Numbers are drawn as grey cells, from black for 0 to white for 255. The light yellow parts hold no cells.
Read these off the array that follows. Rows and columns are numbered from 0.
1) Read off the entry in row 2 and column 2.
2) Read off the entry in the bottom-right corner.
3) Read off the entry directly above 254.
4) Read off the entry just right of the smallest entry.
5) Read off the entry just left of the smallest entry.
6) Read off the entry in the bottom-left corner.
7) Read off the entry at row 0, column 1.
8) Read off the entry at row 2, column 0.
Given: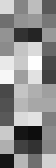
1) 36
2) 210
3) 218
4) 139
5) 21
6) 21
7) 133
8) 147

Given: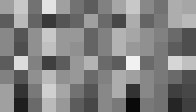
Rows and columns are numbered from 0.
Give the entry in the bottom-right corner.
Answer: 63
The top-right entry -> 166
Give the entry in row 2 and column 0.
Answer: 136
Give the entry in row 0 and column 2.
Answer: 114
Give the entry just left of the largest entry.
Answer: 92
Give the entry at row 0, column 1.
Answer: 200
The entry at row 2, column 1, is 85
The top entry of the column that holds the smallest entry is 200
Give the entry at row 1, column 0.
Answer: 92
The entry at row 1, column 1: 186
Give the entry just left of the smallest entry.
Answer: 121
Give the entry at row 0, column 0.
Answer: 160
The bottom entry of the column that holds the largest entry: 9
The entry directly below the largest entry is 160
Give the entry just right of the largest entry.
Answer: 106
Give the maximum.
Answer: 241
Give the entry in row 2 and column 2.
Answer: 144
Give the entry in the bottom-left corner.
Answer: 160
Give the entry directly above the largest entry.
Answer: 152
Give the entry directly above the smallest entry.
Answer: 51
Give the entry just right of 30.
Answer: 106

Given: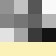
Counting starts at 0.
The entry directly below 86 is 99
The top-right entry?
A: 249
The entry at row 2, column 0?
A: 226
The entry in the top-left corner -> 146

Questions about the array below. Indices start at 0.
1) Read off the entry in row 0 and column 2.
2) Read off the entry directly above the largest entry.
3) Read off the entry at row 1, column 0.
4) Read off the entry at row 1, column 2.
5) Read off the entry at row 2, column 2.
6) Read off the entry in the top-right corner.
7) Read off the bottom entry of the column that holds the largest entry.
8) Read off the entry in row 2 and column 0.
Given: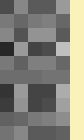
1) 90
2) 90
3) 121
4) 121
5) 147
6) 154
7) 97
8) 135

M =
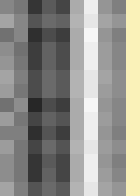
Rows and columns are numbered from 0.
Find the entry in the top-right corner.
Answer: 127
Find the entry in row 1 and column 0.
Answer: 164
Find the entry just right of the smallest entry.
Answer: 76
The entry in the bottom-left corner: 164
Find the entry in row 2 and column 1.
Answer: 134
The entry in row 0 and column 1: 119
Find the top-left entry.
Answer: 134
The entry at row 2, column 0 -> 113
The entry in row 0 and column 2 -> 53
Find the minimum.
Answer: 39
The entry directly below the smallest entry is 69
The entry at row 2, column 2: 47
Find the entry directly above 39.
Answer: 76
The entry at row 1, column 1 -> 134
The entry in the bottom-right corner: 149
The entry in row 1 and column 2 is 84

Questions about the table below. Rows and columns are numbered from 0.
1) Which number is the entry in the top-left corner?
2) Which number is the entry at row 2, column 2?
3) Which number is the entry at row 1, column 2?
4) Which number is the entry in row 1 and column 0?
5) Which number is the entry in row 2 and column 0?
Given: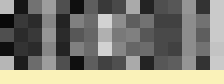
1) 189
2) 57
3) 43
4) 8
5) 79
